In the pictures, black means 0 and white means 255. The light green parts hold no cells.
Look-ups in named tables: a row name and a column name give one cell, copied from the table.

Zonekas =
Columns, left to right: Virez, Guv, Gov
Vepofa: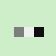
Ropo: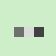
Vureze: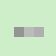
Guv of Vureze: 187
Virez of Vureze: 148
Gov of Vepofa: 16
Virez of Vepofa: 125
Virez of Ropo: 111
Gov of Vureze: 175
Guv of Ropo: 219
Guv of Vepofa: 240
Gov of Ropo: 65
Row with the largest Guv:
Vepofa

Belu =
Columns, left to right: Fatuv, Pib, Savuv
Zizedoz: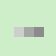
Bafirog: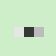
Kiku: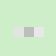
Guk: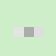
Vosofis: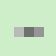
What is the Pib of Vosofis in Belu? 112
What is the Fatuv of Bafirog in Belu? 230
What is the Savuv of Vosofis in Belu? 149
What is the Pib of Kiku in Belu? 189
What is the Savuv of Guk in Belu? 222
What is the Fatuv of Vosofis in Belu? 185

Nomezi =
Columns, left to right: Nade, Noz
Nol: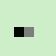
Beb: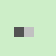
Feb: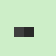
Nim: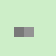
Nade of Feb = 63
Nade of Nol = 6
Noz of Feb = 41
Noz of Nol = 125
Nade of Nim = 121
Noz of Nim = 148
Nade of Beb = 83
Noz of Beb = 193

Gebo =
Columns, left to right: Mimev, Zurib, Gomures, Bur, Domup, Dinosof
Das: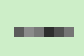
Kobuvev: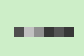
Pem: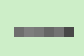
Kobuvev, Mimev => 78
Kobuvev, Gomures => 144
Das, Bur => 46
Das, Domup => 80
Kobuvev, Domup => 85
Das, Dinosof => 117
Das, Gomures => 119
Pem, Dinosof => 72
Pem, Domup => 115
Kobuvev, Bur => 55
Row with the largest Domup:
Pem

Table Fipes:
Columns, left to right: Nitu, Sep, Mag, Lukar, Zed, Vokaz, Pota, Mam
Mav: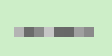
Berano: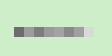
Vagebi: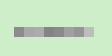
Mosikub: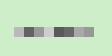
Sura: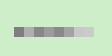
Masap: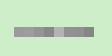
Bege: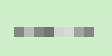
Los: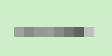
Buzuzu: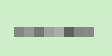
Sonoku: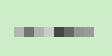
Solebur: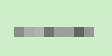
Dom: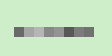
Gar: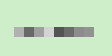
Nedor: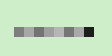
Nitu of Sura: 127
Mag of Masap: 148
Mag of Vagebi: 172
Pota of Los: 99
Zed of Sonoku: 70
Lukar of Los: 154
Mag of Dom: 181
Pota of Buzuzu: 135
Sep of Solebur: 171
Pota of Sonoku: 149
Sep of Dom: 165
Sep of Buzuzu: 150
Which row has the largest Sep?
Bege

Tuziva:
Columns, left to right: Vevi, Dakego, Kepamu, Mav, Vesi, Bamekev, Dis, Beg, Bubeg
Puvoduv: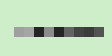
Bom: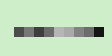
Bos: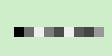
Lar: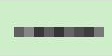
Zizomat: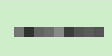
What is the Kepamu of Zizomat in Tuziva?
99
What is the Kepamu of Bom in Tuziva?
62
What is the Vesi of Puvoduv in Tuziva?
37
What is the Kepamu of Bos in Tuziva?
239
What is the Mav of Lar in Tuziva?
94
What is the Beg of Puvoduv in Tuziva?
60
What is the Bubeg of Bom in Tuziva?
21
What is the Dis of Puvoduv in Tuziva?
68
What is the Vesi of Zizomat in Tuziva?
136
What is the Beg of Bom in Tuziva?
108

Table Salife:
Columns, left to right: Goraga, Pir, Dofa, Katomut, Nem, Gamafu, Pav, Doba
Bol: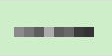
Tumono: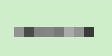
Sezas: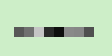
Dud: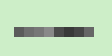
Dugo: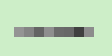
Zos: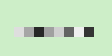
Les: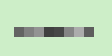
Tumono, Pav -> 147
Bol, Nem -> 93
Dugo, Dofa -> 100
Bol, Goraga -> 139
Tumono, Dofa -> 130
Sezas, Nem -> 14
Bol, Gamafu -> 104
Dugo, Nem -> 107
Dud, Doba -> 102
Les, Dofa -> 147
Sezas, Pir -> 112
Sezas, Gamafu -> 137
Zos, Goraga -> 222
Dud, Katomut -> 137
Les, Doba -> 93
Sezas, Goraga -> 87
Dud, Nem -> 75
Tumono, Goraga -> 147
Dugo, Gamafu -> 104

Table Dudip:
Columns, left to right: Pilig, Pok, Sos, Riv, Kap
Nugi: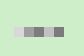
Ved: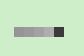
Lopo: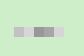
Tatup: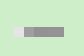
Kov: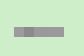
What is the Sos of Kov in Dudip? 153
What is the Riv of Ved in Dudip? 174
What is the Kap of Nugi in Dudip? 123
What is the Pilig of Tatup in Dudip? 229
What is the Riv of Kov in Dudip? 154
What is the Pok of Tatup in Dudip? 159
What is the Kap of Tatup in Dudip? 148
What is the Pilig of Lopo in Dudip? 194
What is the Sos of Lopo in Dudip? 152
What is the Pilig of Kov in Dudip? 156

